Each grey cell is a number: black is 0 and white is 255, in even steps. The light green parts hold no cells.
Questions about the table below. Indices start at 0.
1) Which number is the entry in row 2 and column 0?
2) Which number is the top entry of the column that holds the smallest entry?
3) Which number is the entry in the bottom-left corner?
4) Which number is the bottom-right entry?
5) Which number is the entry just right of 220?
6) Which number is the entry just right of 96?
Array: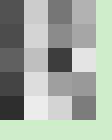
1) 96
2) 82
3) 45
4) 124
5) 159
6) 190

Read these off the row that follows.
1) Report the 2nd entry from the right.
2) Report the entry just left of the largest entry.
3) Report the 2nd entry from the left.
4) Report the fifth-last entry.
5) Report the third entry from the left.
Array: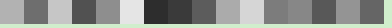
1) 150
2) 143
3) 109
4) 123
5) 196

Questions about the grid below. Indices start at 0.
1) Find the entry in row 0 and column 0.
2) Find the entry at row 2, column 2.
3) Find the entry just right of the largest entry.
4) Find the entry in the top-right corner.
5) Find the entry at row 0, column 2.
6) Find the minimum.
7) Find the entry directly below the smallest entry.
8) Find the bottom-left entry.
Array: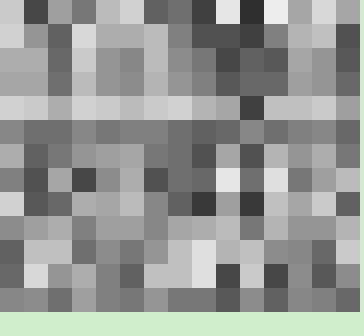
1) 201
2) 104
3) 165
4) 165
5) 157
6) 48
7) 64
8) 135

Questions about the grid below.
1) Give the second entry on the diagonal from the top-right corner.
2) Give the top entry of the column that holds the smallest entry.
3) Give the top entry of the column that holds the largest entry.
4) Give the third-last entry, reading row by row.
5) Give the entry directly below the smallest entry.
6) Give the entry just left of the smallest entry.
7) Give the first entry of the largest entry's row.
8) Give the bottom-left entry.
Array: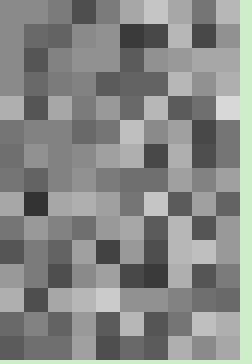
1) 72
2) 138
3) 183
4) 175
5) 153
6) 167
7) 175
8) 91

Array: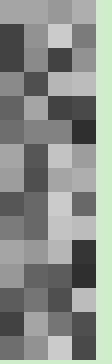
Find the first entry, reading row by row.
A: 166
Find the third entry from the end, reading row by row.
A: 146
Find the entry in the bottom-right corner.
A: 72
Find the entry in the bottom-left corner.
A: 110
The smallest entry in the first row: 152
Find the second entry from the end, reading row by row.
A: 202
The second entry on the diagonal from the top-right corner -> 202
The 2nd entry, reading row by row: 166
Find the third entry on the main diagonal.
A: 66
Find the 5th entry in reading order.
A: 66

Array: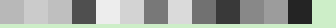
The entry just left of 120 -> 211
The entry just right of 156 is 36
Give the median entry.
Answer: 156

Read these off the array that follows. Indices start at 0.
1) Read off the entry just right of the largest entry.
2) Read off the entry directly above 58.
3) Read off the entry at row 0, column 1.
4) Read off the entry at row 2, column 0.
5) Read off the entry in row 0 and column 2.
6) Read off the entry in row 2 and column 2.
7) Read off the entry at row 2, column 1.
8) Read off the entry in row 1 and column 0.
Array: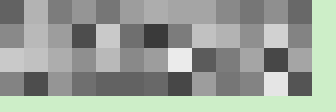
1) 91
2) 173
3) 179
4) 201
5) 124
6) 173
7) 193
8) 137
